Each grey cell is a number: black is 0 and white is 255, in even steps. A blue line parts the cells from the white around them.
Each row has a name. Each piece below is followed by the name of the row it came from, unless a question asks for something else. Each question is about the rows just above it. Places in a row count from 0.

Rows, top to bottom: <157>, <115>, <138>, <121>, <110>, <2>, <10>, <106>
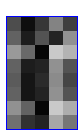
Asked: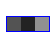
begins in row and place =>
<115>, 2
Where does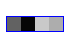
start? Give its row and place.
<10>, 1
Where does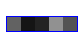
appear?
<2>
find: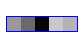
<138>
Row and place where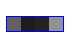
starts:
<121>, 0

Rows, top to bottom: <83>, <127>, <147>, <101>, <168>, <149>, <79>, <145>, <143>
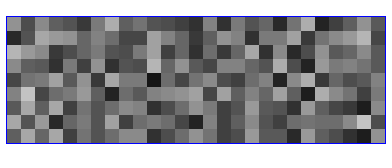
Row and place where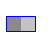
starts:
<145>, 24
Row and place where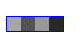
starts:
<145>, 0
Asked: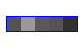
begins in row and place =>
<79>, 16

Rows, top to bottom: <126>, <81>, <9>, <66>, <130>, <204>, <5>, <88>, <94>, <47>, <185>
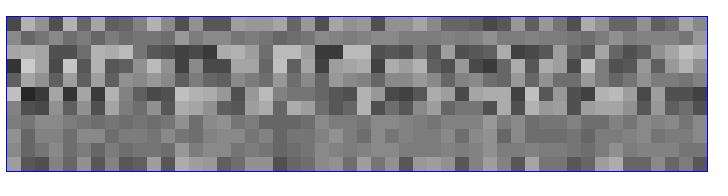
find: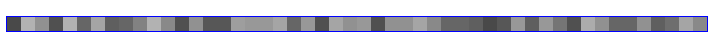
<126>
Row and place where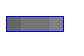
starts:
<94>, 19
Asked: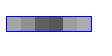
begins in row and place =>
<5>, 13

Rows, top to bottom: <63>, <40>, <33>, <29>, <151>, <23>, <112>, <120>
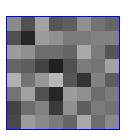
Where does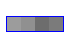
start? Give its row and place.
<23>, 4
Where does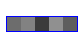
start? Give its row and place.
<112>, 1
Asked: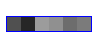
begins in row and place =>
<23>, 2
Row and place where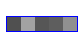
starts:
<63>, 1
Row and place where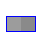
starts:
<120>, 1
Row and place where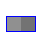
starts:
<63>, 5
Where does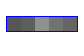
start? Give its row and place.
<63>, 3

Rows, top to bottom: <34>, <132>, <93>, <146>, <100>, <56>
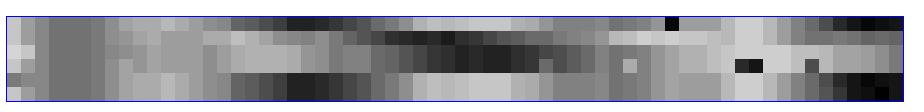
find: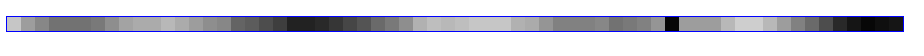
<34>
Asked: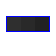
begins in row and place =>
<132>, 27
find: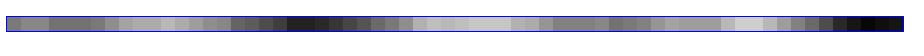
<100>
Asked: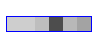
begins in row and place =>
<146>, 54

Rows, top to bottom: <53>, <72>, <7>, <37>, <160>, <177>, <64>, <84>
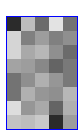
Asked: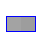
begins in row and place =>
<37>, 0
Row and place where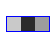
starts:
<84>, 2
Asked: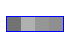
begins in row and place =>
<177>, 0

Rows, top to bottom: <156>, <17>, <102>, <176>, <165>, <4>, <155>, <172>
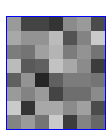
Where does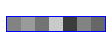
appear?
<172>
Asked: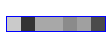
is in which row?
<155>
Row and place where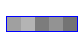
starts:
<102>, 2

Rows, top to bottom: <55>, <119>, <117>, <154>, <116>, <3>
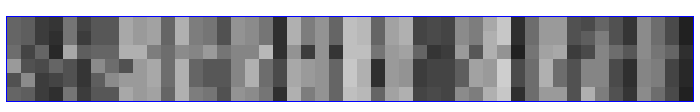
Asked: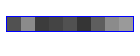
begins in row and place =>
<116>, 0
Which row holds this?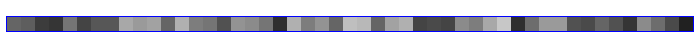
<55>
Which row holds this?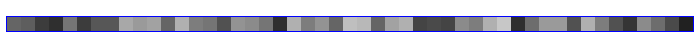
<3>
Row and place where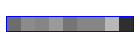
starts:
<117>, 11
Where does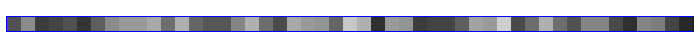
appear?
<116>
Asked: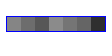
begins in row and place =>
<117>, 42

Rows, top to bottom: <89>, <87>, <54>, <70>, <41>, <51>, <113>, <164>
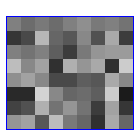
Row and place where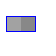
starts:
<41>, 1
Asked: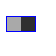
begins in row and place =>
<70>, 6
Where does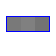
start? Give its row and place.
<89>, 6
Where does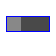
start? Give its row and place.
<41>, 2
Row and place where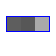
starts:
<41>, 5
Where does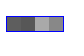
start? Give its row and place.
<41>, 5
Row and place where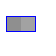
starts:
<41>, 0

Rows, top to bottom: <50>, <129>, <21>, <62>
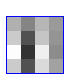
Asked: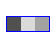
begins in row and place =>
<62>, 1
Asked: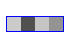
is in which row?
<129>
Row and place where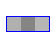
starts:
<50>, 0

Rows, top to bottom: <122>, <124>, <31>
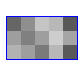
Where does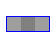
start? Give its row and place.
<124>, 0
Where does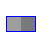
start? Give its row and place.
<31>, 1
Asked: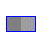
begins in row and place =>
<124>, 1

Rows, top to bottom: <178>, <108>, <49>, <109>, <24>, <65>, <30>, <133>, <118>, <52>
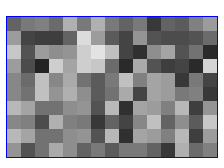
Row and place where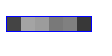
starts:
<65>, 9
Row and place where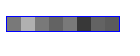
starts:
<178>, 5
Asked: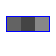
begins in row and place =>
<133>, 7
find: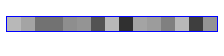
<30>

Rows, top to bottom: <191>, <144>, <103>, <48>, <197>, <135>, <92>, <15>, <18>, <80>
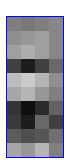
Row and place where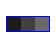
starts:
<48>, 1
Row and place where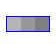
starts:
<135>, 1
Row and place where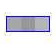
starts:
<80>, 0
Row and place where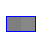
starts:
<191>, 2
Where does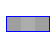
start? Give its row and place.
<103>, 0
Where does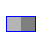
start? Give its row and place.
<80>, 2

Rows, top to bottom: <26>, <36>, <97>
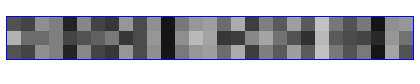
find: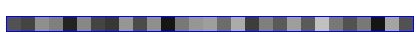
<97>
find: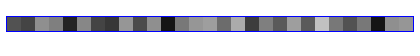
<26>

